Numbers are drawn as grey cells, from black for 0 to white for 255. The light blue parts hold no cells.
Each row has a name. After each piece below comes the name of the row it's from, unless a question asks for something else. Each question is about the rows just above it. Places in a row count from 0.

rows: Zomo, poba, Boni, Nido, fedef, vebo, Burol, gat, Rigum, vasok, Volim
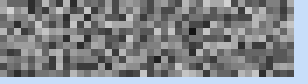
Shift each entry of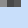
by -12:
[129  61  76]
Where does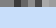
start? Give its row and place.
Rigum, 12

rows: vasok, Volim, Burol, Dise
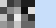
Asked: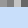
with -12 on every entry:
[140 115 184  91]
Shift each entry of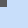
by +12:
[103]
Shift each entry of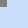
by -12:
[115]
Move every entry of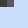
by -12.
[47 79]
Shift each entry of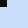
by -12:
[2]

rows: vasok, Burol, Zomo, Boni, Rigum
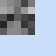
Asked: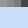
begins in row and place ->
vasok, 0
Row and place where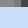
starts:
Rigum, 1
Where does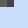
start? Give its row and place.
Zomo, 2

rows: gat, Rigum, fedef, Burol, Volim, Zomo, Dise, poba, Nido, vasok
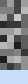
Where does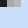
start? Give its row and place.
Nido, 0
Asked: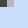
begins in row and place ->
Rigum, 2
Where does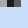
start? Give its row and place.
Dise, 1

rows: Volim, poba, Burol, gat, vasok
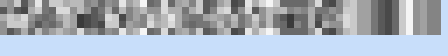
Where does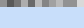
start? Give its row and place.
poba, 12
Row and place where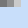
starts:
Burol, 34
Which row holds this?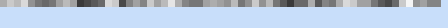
Burol
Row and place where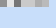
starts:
Volim, 4
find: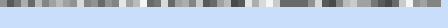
vasok

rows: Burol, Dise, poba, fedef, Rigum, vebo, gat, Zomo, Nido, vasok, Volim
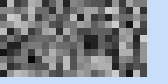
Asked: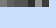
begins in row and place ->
Burol, 11
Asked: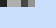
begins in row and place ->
Zomo, 16
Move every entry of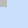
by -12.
[175]
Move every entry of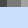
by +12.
[ 84 134 134 174]
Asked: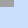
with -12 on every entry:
[150 150]
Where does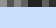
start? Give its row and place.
vebo, 8
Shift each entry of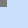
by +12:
[134]

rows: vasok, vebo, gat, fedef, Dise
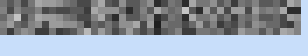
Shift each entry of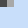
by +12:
[ 85 180]
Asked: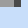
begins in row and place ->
vebo, 33
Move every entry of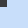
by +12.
[72]
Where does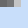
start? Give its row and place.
vebo, 24

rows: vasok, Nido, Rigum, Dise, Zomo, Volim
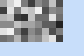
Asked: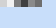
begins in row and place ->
vasok, 1
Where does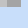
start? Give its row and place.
Dise, 2
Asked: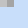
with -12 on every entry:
[182 152]
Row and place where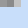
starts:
Volim, 4
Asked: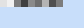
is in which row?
Zomo

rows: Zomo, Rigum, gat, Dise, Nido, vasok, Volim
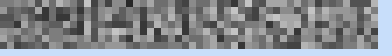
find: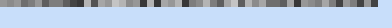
Nido
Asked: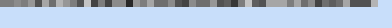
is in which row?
Zomo
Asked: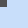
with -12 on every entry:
[70]
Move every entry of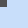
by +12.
[94]

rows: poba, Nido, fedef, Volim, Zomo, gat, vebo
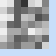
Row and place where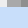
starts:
Zomo, 0
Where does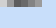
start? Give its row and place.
gat, 0
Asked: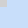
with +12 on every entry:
[221]
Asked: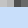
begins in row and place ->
fedef, 3
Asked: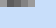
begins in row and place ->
gat, 1
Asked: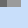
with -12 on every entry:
[ 94 143 143]
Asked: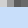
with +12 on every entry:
[221 167 105 118]

